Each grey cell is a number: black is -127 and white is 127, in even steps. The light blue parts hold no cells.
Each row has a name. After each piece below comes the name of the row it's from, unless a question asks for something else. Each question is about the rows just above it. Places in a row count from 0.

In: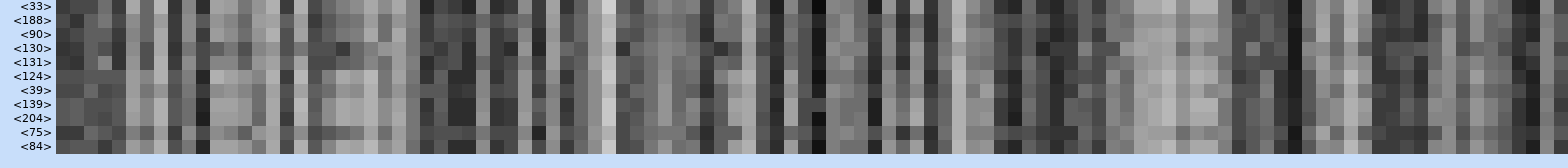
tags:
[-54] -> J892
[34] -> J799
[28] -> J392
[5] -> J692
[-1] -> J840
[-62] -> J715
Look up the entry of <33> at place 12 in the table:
J392
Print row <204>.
[ -39  -32  -47  -54  -39   28    5   48  -39  -17  -96   28   28   20
  -24   40  -68   48  -32   12   40   34   48   12   40   -9  -68  -39
  -82  -82   20  -75  -68   28  -47    5  -68  -24   12   71  -54  -39
   -9   20  -17   -1  -68  -39   28   40  -47  -82   34  -54 -109   -1
  -17   -9  -96   20   -9   40  -54  -24   48   12   20  -68  -96  -24
  -54  -82  -32  -32  -54    5   -9   28   40   55   20   40   40   -9
  -54  -32  -17  -68  -89  -47   -1   12   48   20  -68  -62  -39  -54
    5    5  -32   20   -1  -32  -75  -96   -9  -54]
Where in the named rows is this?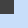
<204>, 95
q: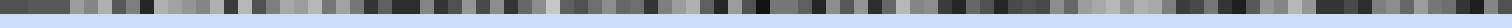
<124>

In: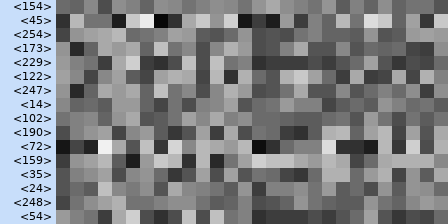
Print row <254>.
[-58  20  33  41  56 -20 -12   1  33  26 -35 -43 -20  20 -50 -43 -50 -12
   1 -27 -27 -35  20 -43 -35  26  33  26]
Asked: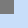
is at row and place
<24>, 5
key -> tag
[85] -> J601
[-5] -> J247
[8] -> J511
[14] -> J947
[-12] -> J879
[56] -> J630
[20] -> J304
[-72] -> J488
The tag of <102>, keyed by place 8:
J879
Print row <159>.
[-66  20  33  56 -35 -98  26  72  56 -78  56 -86 -12  33  79  64  64  41
  26  56  41 -58 -20  41  49  49  49   8]
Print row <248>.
[-58 -12  14  33  49 -12 -12   1  14  14 -12 -35 -27   1 -50 -43 -27  20
 -12 -27 -35 -35  20 -12 -27   8  26  14]

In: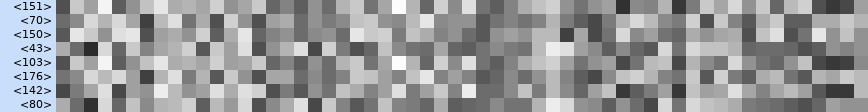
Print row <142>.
[-55  -4  38  95 -55  32  18 109  58  18  32  95  44  95  80 -47  -4 -39
  18 -12  66  44   3  32  95  -4  32  73   3 109 -19 -19  10  66  -4  58
  10 -25  32  66 -71 -33  -4  32 -71  66  32  38  95  38   3  38  58  32
 -39 -71 -71  58]
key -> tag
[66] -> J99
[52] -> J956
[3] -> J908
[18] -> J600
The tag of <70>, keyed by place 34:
J908
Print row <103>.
[-47  73  32 116 -33  18  66 102  44  52  38  80  32  38  73 -25   3 -33
  18 -19  52  73 -12  38 124  52 -25  80  10  95 -12 -33   3  44  66  80
  32 -12  18  32 -55 -12  58  66 -55  52  10 -12  88  18 -12 -25  18  66
 -55 -71 -63  10]
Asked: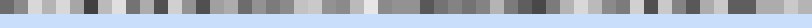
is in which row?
<70>
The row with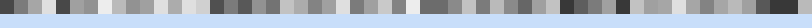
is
<142>
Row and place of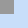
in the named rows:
<80>, 12
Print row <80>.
[ 44 -19 -78  88 -25  66  10  52  58  80 -33  58  25  88 -47  10  44  95
 -55  73   3 -39 -12  66   3  -4 -25  44 -33 -25 -19  10 -12 -12  52 109
  88  18  10 -33  18 -19 -55  88 -12  88  66  58  44  -4 -12 -19 -33 -47
 -25  32  18  18]

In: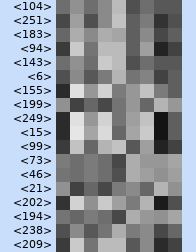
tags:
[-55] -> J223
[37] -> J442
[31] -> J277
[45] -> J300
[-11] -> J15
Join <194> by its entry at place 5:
J300
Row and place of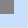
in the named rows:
<6>, 6
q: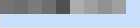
<46>
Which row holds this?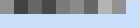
<21>
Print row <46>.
[-11 -17  -4 -17 -47  45  31  17  31]
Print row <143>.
[-17  17 -17  74  59 -47 -17 -39 -39]
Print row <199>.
[ 17 -61 -24 -55 -11  23 -24  52  23]

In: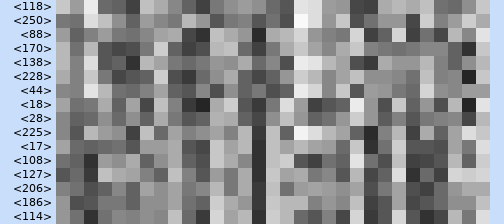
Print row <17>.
[ 35 -21 -29 -21 -14 -41  28  28  43 -41 -56  71  35  56 -77  64  35  56
  35  28 -21  71 -77 -14  77 -41 -41 -48  35  -7  93]
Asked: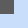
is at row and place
<28>, 23
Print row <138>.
[ 56   1  93 -41 -29 -77  56  35  -7 -21  -7  22  15  43 -21   7 -48 107
  99  56  35 -48 -69  43  22  22  56   1 -29  15  56]
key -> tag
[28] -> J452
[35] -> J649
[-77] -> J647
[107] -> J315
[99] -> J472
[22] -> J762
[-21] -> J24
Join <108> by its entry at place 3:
J452
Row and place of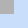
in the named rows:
<28>, 11
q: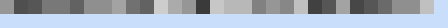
<186>
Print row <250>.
[ -7 -14  93  64  15 -29  28   7  -7  56  22 -41  -7   1 -41 -14 -48 121
  93  22  71 -48 -14  22  22 -56  77   1  28  77  43]

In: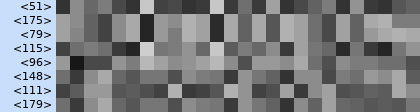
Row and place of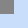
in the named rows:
<79>, 1
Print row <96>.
[  25 -104  -54  -54   19   -3   56   33   12   19   33   56   12  -48
   25   25   12   41  -16  -48   12   -3   -3  -16  -16  -48]
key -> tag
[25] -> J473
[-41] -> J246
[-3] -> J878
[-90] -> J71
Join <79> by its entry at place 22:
J473
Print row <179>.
[-16 -69  12  41 -23 -41  -9  -9 -48  12  -3  -9 -69  19  -9 -29 -76  12
 -29  33 -23 -29 -41 -35 -41  -9]

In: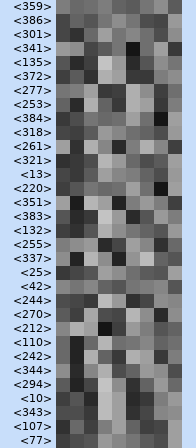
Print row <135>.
[-42 -85 -64  67  25 -85 -42  13 -10]
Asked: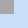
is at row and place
<270>, 2
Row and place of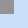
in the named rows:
<337>, 5
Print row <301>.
[-57 -78 -22  31 -10   6 -16 -50  13]
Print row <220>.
[ -64  -42  -10  -22  -16   31  -16 -106   31]

